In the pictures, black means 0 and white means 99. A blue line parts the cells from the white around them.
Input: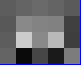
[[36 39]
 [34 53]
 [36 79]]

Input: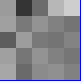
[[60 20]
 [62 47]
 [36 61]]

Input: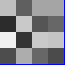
[[74 37]
 [17 78]
 [93 20]]

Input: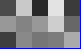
[[29 78]
 [59 51]
 [24 53]]

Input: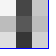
[[95 27]
 [73 34]
 [86 21]]

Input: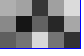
[[68 63]
 [53  8]
 [37 45]]
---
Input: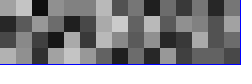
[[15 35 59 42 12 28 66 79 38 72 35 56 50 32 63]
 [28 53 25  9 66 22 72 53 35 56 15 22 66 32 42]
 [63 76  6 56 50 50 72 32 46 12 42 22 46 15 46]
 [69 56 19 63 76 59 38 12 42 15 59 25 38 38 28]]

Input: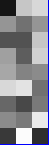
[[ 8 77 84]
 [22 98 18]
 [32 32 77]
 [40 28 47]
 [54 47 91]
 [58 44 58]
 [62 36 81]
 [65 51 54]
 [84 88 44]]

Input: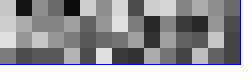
[[48 30 34 34 70 30 87 23 19 66 45 26 73 38 26]
 [77  8 55 42  5 80 55 83 30 80 83 51 66 55 42]
 [80 66 51 51 62 38 58 87 48 16 51 23 16 58 30]
 [87 58 77 58 48 34 42 45 62 19 62 38 34 77 26]]

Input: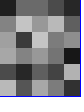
[[12 41 41 29 15]
 [29 15 37 26 69]
 [51 76 59 72 37]
 [62 23 76 48 55]
 [65 51 59 45  9]
 [72 33 65 48 19]]

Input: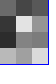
[[17 51 48]
 [21 88 58]
 [41 27 34]
 [72 62 85]]

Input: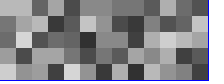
[[42 83 32 42 39 19 53 53 25 68 80 72 64]
 [46 64 72 22 35 76 57 29 22 50 32 39 76]
 [61 29 64 64 46 29 46 35 64 53 68 25 35]
 [72 72 39 64 29 53 53 46 46 35 68 42 32]
 [80 57 61 25 83 57 22 68 19 72 57 50 25]]
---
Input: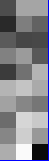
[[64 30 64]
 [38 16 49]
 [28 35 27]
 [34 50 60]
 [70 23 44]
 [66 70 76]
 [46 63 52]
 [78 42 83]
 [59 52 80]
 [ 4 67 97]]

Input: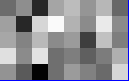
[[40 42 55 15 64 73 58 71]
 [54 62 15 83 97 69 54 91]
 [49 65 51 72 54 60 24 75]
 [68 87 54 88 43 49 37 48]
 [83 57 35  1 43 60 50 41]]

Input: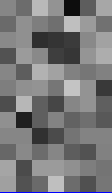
[[65 52 42 72 57  5 36]
 [44 41 56 49 43 74 60]
 [63 53 56 18 20 23 53]
 [67 32 60 53 24 21 58]
 [50 52 36 69 63 50 46]
 [22 49 56 57 46 76 57]
 [37 30 71 37 27 52 57]
 [34 56 12 37 51 38 43]
 [51 52 52 19 29 45 51]
 [50 40 53 42 52 36 32]
 [45 64 29 60 60 56 49]
 [46 62 32 41 74 42 31]]

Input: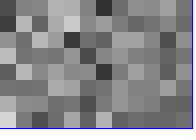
[[46 30 51 52 70 68 51 19 42 55 54 62]
 [41 24 71 39 66 79 53 60 48 40 45 52]
 [55 56 43 71 60 22 43 38 63 63 52 31]
 [46 73 45 47 46 58 29 52 58 50 47 39]
 [56 36 71 53 62 53 54 21 48 62 52 37]
 [46 45 44 45 66 63 41 45 58 51 51 61]
 [38 68 54 53 43 46 31 47 58 52 49 39]
 [43 83 47 31 42 65 38 70 38 42 40 40]]

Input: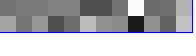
[[70 45 47 47 51 51 31 31 45 98 41 43]
 [75 64 46 59 31 42 73 56 54 10 56 38]]

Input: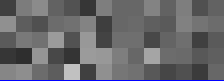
[[38 25 48 54 38 32 21 49 40 40 51 38 49 31]
 [42 56 36 31 42 44 51 24 40 41 37 35 50 45]
 [35 35 47 44 60 32 59 26 43 43 28 39 43 25]
 [37 21 18 58 28 20 60 59 49 40 64 42 41 34]
 [40 52 55 42 36 75 25 56 46 44 34 27 31 23]]
